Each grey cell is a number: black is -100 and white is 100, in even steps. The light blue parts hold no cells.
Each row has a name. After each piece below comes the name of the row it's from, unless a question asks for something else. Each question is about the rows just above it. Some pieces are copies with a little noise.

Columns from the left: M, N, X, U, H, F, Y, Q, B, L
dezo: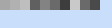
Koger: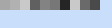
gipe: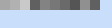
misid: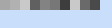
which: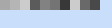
misid
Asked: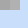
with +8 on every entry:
[39 47]
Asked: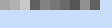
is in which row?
gipe
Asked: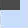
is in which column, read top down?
L
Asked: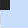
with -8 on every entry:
[-79]
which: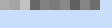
gipe
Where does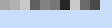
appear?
Koger

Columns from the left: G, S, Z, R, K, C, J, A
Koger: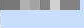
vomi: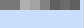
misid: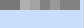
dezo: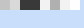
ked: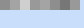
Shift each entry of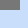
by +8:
[1 1]
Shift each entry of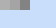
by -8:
[30 21 -5]
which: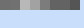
vomi

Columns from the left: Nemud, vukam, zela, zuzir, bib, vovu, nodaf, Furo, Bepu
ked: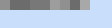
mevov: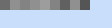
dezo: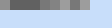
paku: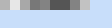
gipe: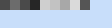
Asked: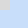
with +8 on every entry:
[79]
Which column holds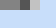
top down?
vovu

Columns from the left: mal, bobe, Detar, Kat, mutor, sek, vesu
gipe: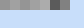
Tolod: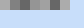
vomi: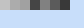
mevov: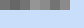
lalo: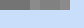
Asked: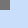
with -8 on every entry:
[-17]
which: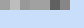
gipe
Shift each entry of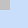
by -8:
[44]
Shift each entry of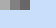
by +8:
[ 43   9 -11]
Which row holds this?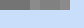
lalo
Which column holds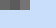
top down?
sek

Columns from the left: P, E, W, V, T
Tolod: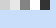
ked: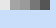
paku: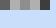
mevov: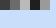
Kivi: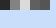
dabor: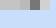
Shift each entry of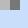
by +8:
[54  1]
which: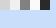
Tolod
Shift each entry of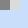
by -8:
[-5 64]
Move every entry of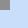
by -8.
[3]
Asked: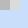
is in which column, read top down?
W
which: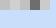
dabor

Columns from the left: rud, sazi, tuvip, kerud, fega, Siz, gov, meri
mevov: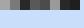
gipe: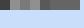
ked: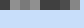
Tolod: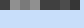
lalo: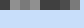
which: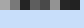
mevov
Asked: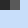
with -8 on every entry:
[-76 -38]
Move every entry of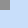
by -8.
[5]
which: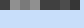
Tolod

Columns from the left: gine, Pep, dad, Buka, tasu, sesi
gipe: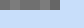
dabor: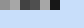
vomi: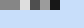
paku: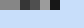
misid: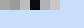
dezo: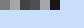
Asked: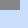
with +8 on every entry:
[13 13]
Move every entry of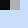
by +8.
[-83  47]

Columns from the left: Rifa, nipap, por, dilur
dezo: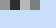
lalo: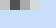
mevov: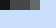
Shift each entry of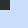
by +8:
[-56]
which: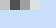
lalo
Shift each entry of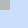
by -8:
[36]
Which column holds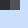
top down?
nipap
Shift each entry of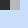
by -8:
[-72  36]

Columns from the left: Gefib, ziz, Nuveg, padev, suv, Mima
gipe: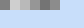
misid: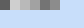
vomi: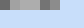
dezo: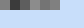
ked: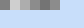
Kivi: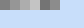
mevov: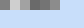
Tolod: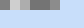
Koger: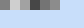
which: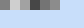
Koger
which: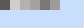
misid
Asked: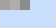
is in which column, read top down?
padev
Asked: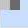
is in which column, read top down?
padev
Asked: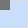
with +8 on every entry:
[-1]
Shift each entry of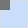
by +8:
[-1]
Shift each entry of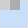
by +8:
[70 44]

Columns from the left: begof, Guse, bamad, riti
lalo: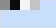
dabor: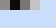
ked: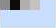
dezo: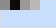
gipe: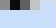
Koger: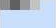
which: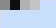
ked
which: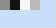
lalo

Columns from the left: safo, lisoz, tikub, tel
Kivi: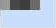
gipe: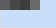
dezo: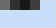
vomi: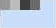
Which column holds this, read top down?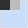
lisoz
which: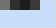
dezo
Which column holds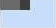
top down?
tel
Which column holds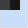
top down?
tikub
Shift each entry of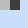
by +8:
[ 56 -44]
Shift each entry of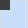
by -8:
[-60]

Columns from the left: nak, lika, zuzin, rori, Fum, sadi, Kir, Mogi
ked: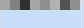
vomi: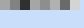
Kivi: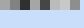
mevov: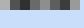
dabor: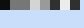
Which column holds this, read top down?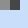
Fum
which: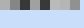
Kivi
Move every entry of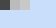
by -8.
[-53  39  49]
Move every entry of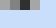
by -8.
[ 22  -6 -70  22]

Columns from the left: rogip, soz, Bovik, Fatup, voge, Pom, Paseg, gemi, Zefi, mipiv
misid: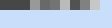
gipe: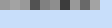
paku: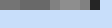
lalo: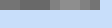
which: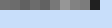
paku
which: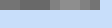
lalo
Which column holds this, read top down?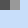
gemi
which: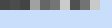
misid

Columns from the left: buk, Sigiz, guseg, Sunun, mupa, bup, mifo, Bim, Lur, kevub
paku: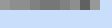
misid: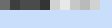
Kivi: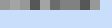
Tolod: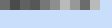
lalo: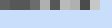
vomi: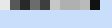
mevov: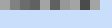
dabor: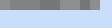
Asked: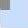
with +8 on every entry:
[19]
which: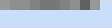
paku
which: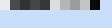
vomi
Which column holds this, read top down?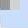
kevub
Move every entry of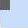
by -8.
[-32]
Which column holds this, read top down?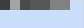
Sigiz

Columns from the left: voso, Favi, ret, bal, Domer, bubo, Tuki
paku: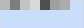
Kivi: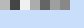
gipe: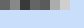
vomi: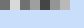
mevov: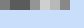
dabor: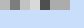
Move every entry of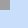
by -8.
[17]
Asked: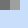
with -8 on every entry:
[-19  17]
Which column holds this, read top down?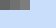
voso
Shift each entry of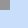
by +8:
[25]
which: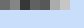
gipe

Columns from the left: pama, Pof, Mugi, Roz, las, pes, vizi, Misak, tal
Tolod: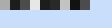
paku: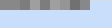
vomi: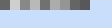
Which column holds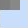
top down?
Mugi
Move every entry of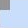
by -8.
[9]

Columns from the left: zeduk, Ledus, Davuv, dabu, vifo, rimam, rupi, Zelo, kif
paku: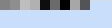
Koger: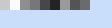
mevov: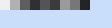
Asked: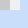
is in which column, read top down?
zeduk
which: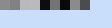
paku
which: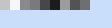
Koger
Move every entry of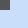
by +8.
[-26]

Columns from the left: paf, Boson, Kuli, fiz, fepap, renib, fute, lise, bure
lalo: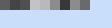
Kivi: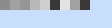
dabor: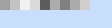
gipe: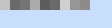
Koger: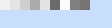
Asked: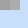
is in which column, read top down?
lise
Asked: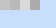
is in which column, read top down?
fiz
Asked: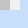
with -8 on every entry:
[45 81]
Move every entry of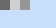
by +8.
[-9 70 26]
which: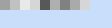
dabor
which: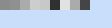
Kivi

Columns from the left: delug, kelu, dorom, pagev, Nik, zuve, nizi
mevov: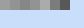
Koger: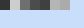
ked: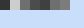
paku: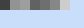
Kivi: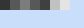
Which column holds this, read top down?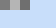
zuve
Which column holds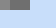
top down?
dorom
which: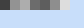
paku
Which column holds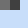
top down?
Nik

